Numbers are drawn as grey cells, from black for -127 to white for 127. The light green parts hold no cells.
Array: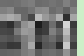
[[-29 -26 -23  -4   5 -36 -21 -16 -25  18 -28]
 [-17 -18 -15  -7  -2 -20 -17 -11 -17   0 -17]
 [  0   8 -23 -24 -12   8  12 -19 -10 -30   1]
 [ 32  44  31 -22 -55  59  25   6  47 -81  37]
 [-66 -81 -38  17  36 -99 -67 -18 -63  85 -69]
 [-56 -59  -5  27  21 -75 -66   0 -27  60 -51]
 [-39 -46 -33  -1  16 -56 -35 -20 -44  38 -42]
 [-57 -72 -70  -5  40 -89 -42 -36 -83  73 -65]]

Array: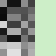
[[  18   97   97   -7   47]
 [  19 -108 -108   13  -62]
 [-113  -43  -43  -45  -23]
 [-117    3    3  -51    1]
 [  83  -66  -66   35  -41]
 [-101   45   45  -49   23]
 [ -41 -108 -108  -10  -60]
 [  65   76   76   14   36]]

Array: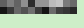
[[-106  -70  -24  -45  -16  -69 -107  -21  -64  -74  -88]
 [ -31   -1  -28   16  -83   21   21   59   68   -5  -22]]

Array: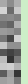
[[ 31  39  -7]
 [ 41  12  47]
 [ 84 -19  73]
 [  7  11   1]
 [-13 -26  50]
 [ 27  21   5]
 [ -8 -56  82]
 [ 69  16  16]
 [-42 -61 -44]
 [ 60 -76  -6]
 [ 74  79  50]
 [-35  30 -73]]

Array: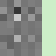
[[ -1   2 -15  -3 -10   2]
 [ -6 -21  22  -9  -1  -6]
 [ 19 -14 -73  -1 -29   8]
 [-33  -4  73 -13  25 -20]
 [ -3   2 -16  -4 -10  -4]
 [ -3  -4 -19  -4 -11  -7]
 [-21 -25  48 -12  14 -14]
 [  3 -27 -16  -6 -13  -1]]

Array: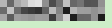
[[ 39 -34  30  26  20  29  27 -67  18  80 -98 -25 -24  18 -98]
 [ 54 -24  40  58  93  99  15 -51 -14  65 -24 -12 -44 -42  17]
 [-20  66 -20 -57 -68 -77 -29  58   4 -98  52  30  29  18  30]]

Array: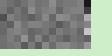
[[ -16   -9   -3  -35   -6  -34    8  -18    5    8   -3  -10   21]
 [  -5  -15  -25  -13    0  -13   -9   12  -14   -7   -7    0 -102]
 [  -9  -28   -9  -25   11  -11   -1    3  -25   -4    1    2  -65]
 [ -47    0  -12  -21  -32  -17    8  -24   13    8   -9  -16   44]
 [ -20  -31    9  -13    2    1   -8  -14  -35  -18    3   -7    4]
 [ -23   -1    3   -7  -25  -18  -10  -30   -3  -14   -7  -24   69]
 [ -15   -2  -17   18  -24    2  -28   -6  -17  -31  -12  -18  -29]]
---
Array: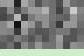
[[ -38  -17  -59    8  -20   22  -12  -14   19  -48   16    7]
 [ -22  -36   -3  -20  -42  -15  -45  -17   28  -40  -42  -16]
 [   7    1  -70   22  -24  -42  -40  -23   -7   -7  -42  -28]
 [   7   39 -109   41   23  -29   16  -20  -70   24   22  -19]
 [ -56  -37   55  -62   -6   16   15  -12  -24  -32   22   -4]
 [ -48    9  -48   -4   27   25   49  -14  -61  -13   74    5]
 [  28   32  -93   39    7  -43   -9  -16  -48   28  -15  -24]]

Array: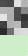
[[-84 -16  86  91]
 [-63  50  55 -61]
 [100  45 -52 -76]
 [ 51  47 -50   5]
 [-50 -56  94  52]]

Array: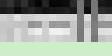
[[  75   64   89   71   75   83   77   88   82   76   73   -6   84   -8
    66   75]
 [  71   63   89   72   97  110   79  110  112  105   71   -6   85   -1
    93   98]
 [  69   70   66   67   20   27   73   24   28   25   70   -3   67   -2
    21   21]
 [  82   73   96   78   80   88   88   92   86   83   83   -4   92   -9
    69   79]
 [-101  -94 -115  -98  -90 -100 -108 -102 -100  -95 -102   -9 -112   -8
   -83  -90]
 [ -88  -76 -100  -80 -106 -121  -91 -120 -119 -114  -85  -10  -95  -10
  -101 -107]]

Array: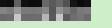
[[ -22  -18   71  -20  -19  -18   54  -37   69  -36  -17  -10  -20]
 [   4   -4   25   -6   -6   -5    8  -40   17   -3  -23   -7   -4]
 [-110 -113  -31 -110 -114 -113  -23  -37  -24  -45 -106 -117 -112]]

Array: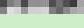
[[  4  94  83  24  80  81  84  -1 -25  10  40  48]
 [-55  -2  16 -54  17  16  20 -48 -17 -47 -68  36]]

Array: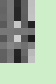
[[ -31   -8  -93  -32   64]
 [ -30  -10  -90  -23   56]
 [ -10    6   -3  -15    1]
 [ -41   -7   78  -43 -100]
 [  -7   -7  -10   -6  -10]
 [ -37   -5   70  -34  -92]
 [ -24   -7  -89  -33   66]
 [ -27   -5  -89  -31   64]
 [ -24   -6  -83  -32   62]]

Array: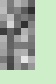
[[ 33 -55  22 -15  23]
 [ -5 -50  28 102  51]
 [ 31 -19  44  49 -28]
 [ 38 -28  -5  -6 -12]
 [ 51 -30  35  64  -4]
 [-67 -28 -59  49  16]
 [ -3  85 -12 -78   3]
 [ 32  61 -21  -4 -28]
 [ 60 -11   2 -37 -79]
 [ 53  -3  52  29 -30]]
